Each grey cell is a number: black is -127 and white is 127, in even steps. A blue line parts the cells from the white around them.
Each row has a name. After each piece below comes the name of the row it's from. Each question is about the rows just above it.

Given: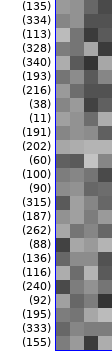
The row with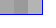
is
(88)
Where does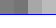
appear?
(195)
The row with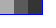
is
(340)
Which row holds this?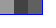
(38)

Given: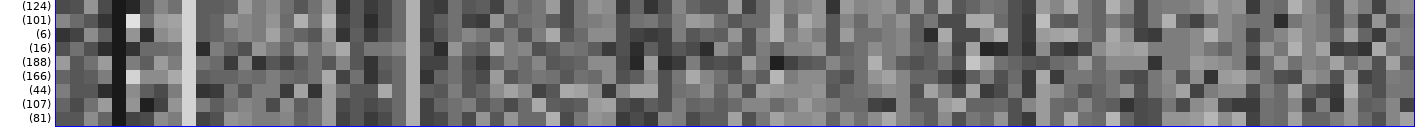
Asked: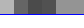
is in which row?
(81)
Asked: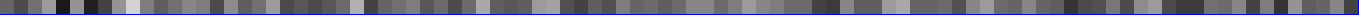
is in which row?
(107)

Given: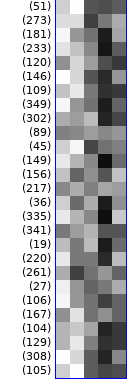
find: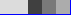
(273)
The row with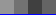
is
(106)

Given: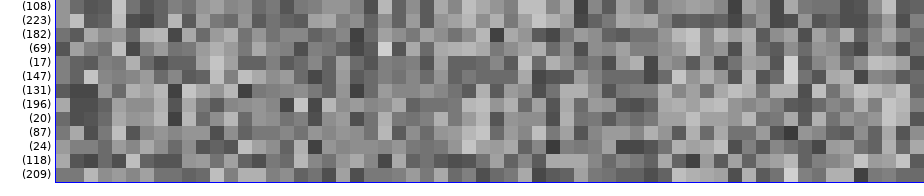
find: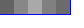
(182)
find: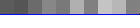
(196)
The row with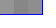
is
(24)
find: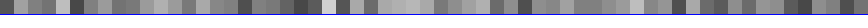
(69)
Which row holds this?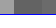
(17)
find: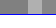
(131)

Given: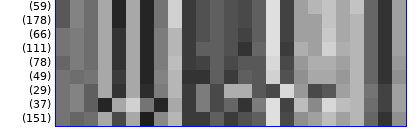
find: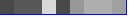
(78)
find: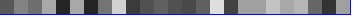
(178)
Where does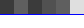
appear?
(151)

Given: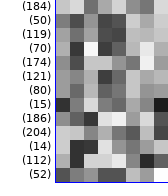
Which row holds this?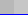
(119)
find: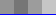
(14)

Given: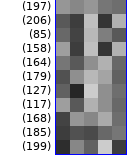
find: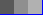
(164)
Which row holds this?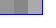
(168)
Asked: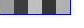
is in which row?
(158)
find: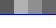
(117)
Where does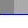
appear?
(168)
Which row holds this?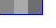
(168)

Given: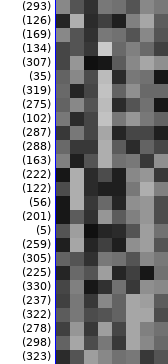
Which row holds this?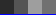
(5)
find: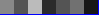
(275)
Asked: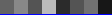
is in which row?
(275)
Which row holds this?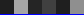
(259)

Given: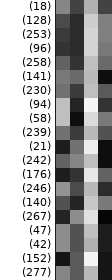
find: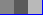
(277)
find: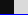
(58)
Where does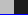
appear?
(47)
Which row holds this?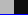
(141)
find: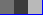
(239)

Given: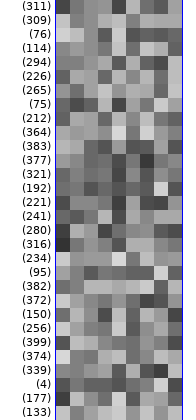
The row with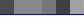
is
(221)
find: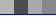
(241)
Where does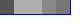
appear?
(316)
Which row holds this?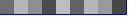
(150)
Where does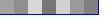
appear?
(364)
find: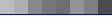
(399)

